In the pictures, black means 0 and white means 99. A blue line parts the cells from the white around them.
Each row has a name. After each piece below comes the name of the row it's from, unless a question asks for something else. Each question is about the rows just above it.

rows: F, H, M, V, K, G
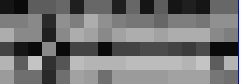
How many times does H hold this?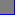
6
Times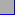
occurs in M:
7
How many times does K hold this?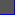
1
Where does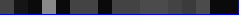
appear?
V
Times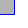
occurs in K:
6
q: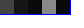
V
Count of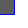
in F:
3

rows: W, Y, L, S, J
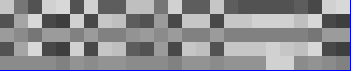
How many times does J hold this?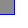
11
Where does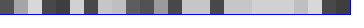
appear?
Y

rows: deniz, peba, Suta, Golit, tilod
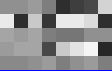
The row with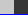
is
peba
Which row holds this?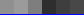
deniz
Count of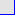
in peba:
0
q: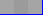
Suta
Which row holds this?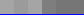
Suta
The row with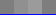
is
tilod
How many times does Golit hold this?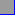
1

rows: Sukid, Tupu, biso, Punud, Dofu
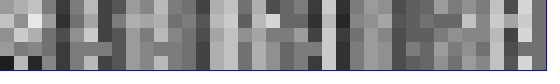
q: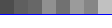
Dofu
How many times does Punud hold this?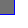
6
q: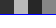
Tupu
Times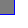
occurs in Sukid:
7
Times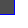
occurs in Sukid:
3
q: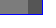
Punud

